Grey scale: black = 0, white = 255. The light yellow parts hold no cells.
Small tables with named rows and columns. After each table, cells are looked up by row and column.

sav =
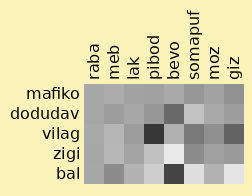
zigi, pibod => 193
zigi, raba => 166
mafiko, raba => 167
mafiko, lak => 163
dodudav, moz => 169
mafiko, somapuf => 151
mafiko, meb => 172
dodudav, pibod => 152
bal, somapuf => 223
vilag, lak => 157
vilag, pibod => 55
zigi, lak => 164
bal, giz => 228
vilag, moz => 144
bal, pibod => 206
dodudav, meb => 158

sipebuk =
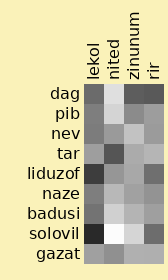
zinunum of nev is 194
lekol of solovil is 41
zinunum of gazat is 176
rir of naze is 147
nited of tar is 85
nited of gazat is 144
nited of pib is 212
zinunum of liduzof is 168
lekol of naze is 126
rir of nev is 155
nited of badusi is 208
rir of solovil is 109
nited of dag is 223
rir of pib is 157
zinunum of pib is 139
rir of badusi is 159
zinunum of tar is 171
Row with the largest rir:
tar

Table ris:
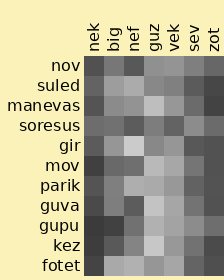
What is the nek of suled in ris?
99
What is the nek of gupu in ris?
59
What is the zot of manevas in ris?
67
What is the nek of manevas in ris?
84
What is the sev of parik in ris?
98
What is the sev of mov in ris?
117
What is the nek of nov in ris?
81
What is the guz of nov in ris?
144
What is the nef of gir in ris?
203

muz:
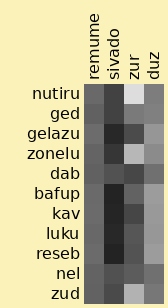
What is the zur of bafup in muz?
98
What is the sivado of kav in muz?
37
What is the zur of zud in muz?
178
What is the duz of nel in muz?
112
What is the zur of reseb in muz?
83
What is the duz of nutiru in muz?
125
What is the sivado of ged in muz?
66
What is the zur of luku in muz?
86
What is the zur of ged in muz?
122
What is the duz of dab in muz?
112
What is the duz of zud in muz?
119

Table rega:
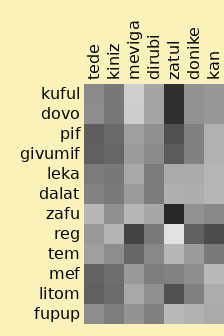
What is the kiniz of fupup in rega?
125
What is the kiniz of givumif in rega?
103
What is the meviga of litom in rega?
168
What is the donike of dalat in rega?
174
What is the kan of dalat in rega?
182
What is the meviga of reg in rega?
67
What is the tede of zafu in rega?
183
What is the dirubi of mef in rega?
125
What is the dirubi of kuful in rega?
165
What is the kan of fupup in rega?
170
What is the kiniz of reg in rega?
179
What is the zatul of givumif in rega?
91
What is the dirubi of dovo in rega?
165
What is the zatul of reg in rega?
226

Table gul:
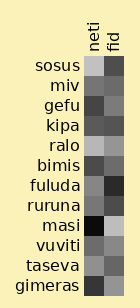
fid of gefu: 123
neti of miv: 117
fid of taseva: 102
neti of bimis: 75
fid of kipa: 84
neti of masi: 11
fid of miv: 107
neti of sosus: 193
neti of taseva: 144
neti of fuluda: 134
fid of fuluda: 42
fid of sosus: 78
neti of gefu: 69

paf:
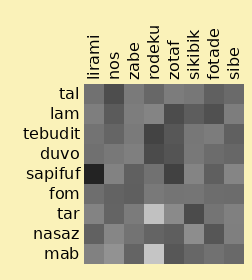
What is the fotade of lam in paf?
80
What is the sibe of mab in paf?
105
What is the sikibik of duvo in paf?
120
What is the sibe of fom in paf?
108
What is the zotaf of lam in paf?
76
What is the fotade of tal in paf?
96
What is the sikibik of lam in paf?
93

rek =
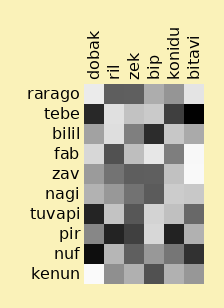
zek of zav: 94
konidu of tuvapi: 192
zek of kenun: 176
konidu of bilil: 199
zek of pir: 64
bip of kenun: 81
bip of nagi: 91
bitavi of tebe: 1
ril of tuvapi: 195
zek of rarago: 95
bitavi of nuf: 49
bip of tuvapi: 211
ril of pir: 35
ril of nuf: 182
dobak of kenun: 250
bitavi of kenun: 151
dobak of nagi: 178
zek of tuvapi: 87
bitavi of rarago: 228
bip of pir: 215

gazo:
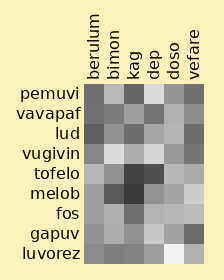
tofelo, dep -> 80
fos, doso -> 183
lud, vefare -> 109
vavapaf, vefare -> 141
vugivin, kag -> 173
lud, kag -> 109
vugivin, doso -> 153
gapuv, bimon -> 172
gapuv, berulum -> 145
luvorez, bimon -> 125
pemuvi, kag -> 101
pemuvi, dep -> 219
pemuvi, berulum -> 110

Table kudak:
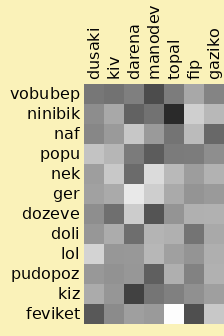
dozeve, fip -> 176
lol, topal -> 160
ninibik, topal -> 42
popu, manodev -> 92
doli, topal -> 176
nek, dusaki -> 158
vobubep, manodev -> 76
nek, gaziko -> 178
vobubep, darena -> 127
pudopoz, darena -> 151
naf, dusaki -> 135
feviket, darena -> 159
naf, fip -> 187
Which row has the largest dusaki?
lol

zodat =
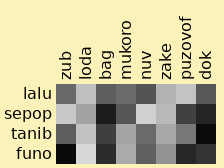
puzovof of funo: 39
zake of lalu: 178
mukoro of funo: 170
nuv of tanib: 106
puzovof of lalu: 195
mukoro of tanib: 164
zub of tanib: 93
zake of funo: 147
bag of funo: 43
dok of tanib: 11
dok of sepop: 36
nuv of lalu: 84
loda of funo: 216
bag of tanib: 63
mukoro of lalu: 107

